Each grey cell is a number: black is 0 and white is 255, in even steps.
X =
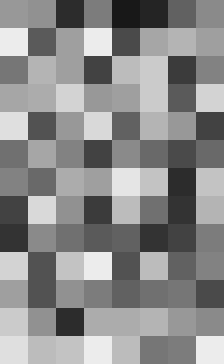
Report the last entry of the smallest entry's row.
138
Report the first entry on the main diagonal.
152
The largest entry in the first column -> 236
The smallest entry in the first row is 24
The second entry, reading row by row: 145
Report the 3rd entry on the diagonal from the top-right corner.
203
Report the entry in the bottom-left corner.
223
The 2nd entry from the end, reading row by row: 124
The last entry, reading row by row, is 236
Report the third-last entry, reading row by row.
118
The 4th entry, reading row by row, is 124
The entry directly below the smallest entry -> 74
